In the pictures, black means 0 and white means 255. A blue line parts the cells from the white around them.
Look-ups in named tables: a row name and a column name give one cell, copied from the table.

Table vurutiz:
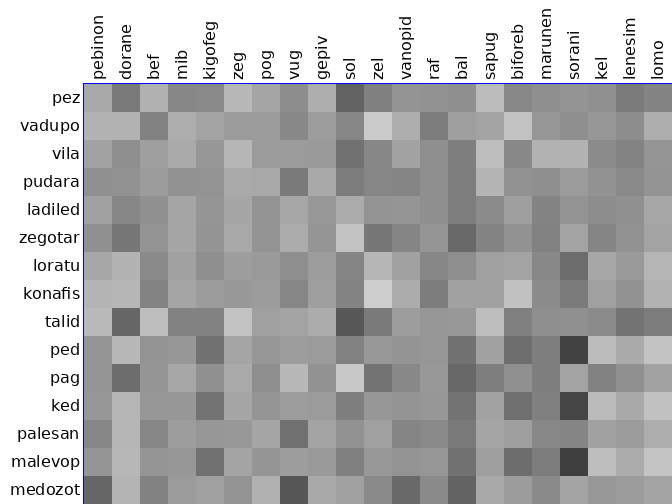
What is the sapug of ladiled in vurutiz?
140
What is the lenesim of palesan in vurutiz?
156
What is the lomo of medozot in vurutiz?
164
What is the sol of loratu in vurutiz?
133
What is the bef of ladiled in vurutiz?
145
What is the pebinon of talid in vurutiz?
185
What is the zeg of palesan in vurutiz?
152
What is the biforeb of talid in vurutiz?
128
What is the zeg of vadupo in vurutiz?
155
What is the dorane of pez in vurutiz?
121
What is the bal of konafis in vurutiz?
161
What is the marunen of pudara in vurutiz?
143
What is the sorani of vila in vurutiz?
178
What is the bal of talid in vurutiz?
152

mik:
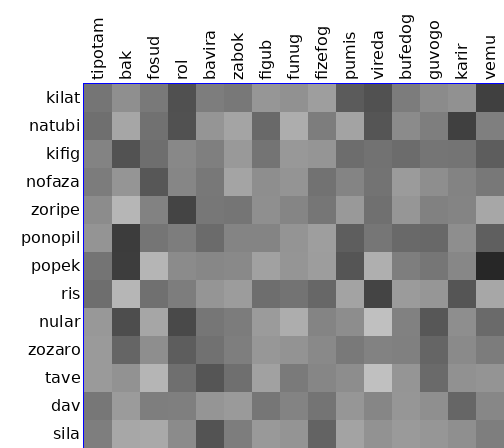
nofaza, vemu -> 120
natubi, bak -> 166
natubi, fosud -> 113
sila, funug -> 148
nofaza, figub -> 142
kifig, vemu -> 93
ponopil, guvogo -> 104
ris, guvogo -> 150
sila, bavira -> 83
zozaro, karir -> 138

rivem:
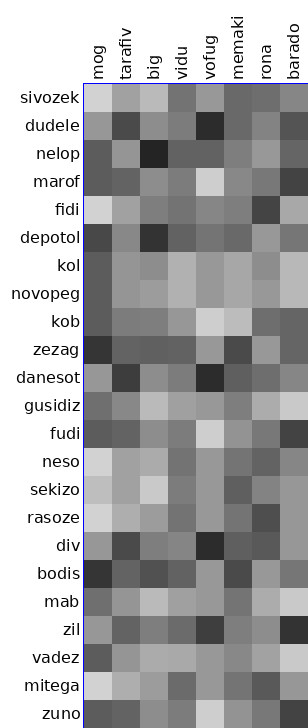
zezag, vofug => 152
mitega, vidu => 107
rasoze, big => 156
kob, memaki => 188
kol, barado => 184
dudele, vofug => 44
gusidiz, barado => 201
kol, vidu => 177
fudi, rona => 120
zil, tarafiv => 99
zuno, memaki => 147
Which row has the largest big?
sekizo

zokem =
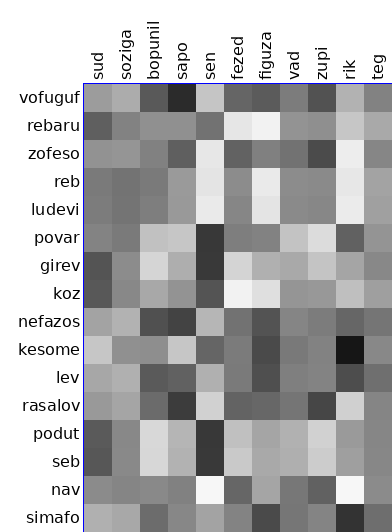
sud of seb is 87
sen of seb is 57
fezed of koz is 242
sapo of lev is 97
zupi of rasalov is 70
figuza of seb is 169
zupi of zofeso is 75
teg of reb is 163
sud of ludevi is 124
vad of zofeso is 114
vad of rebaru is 147
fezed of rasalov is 99
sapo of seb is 178
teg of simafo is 110
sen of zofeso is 231

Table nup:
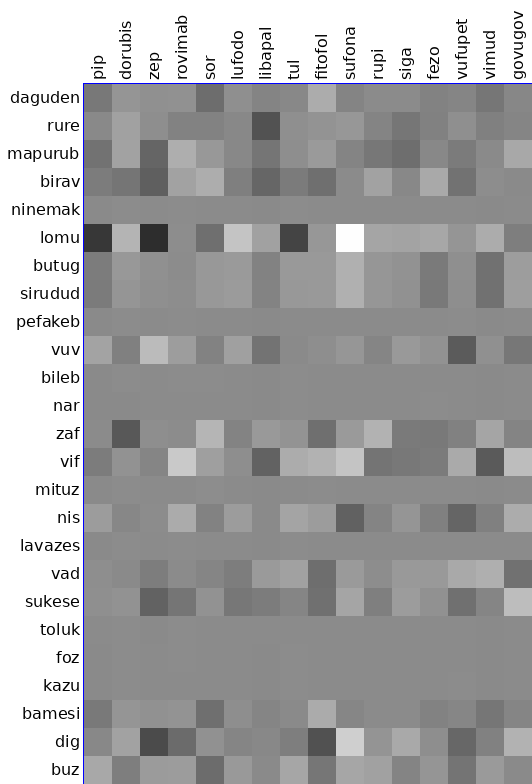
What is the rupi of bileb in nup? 139
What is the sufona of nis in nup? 97
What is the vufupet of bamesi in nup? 134
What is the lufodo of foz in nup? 139
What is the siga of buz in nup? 132
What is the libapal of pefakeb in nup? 138
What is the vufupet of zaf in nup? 129
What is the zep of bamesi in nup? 145
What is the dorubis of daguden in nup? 149
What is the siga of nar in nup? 139
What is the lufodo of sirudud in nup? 155
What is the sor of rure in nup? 130
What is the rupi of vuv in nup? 133
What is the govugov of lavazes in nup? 139
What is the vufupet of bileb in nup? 139
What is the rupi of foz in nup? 139
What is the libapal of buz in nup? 138

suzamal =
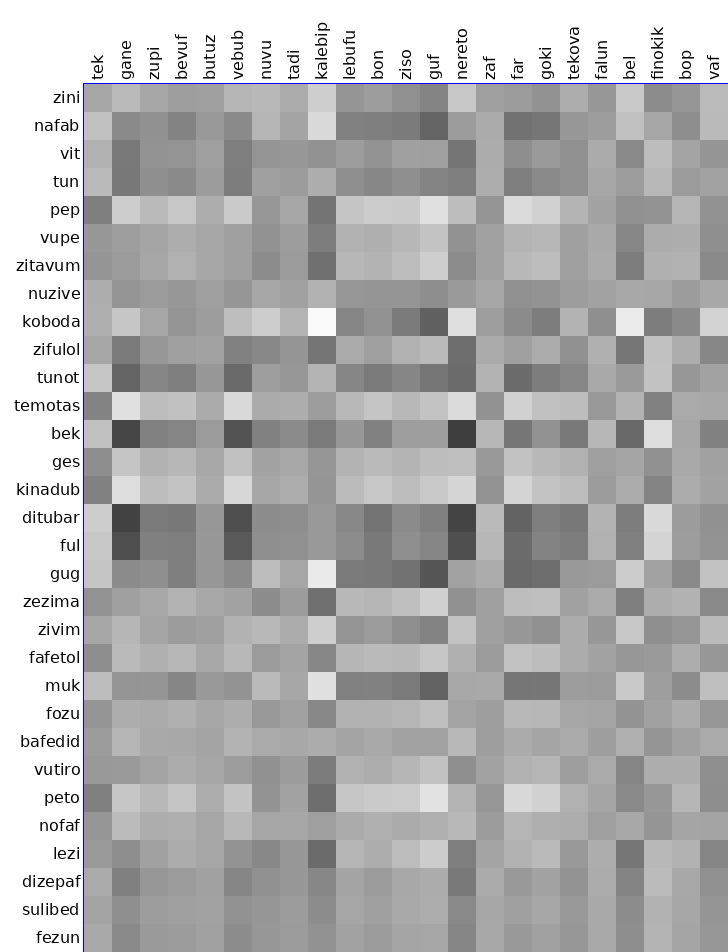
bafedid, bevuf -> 168
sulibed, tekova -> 153
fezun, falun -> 169
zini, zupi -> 167
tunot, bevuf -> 127
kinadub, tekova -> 188
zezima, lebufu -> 185
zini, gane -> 186
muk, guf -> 99
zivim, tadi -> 172
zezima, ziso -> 191
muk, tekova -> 157
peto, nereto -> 180

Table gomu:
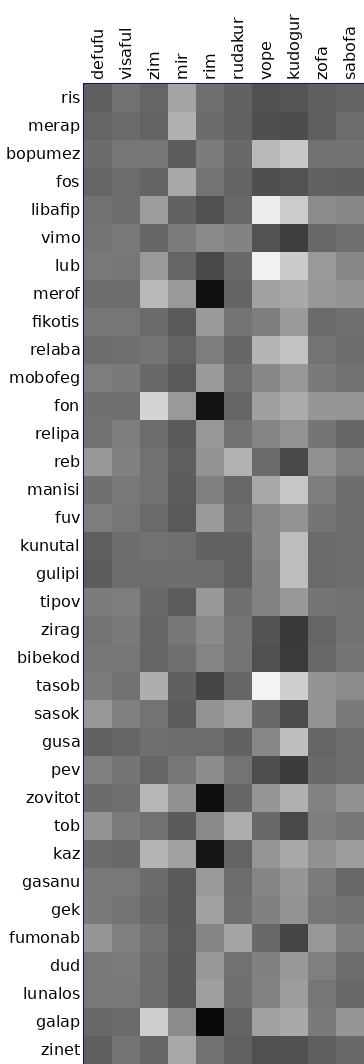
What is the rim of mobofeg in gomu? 155
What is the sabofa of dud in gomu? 110
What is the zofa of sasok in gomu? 148
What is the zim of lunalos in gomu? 108
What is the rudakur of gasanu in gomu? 109
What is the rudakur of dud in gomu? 113
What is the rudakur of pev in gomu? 115
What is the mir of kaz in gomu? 161
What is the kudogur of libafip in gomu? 203
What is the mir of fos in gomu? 168
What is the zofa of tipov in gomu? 117
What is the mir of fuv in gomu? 90
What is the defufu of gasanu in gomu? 121
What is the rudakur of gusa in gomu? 98
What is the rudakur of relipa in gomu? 114
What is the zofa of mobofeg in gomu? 122
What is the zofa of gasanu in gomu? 123
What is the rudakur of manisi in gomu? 104

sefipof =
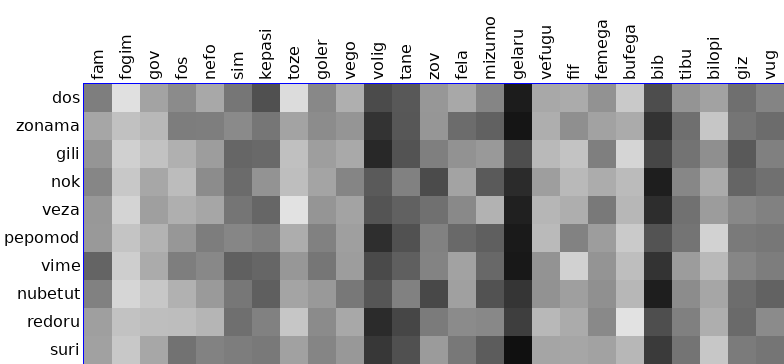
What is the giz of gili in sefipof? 89
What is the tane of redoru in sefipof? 70
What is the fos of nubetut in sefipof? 177
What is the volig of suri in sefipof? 55
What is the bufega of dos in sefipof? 201
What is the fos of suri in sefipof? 114
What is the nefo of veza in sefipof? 166
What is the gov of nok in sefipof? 167
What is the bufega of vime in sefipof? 190
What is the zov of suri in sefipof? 155
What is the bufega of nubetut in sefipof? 183
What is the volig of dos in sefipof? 75

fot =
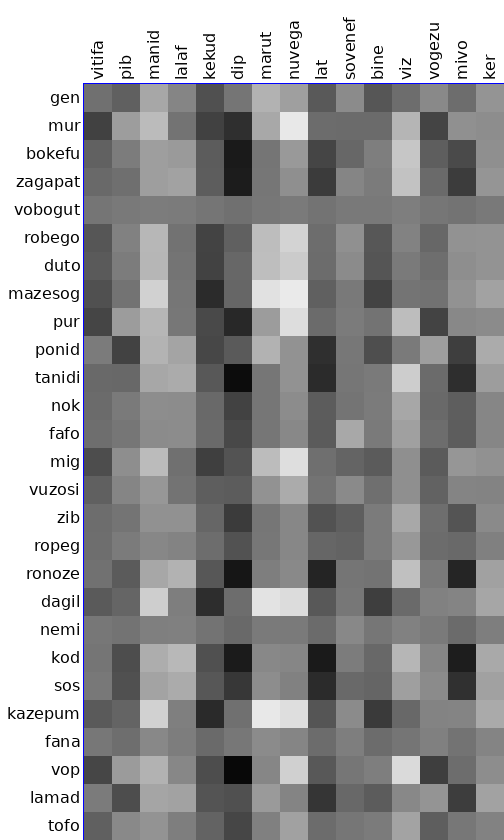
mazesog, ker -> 162
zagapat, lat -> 59
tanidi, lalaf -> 171
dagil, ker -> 166
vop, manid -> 178
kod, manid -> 173
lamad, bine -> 92
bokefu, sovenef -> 103
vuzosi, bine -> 111
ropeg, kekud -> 109
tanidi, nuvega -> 146
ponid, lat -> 47
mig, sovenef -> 100
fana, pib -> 110
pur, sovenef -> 123
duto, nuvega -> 203
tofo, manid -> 147

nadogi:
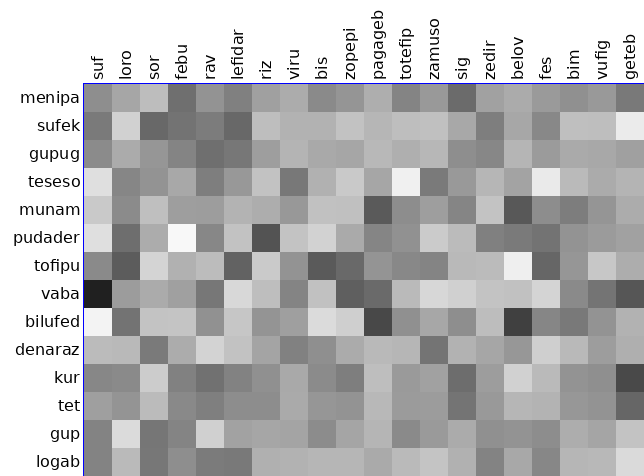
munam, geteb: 172
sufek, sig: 168
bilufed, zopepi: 207
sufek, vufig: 190
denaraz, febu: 172
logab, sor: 119
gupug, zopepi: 166
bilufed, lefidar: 198
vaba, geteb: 86
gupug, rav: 111

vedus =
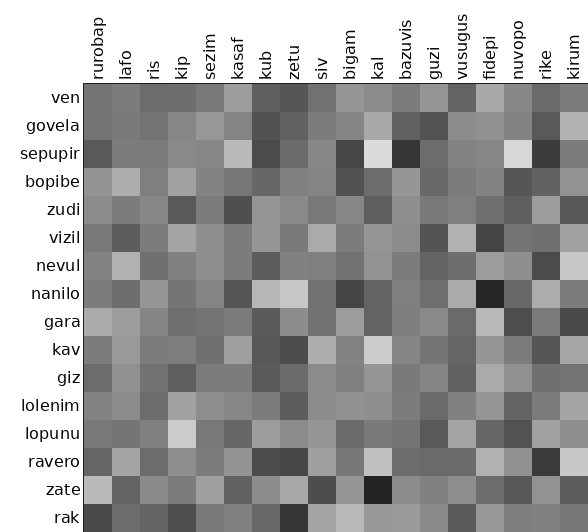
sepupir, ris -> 124
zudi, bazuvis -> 143
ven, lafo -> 124
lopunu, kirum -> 142
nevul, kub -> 92
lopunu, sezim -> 120
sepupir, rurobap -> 89
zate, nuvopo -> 87
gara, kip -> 111
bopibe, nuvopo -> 86
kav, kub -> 88
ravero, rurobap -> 101
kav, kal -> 204
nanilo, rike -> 172
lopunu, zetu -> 139
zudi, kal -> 94

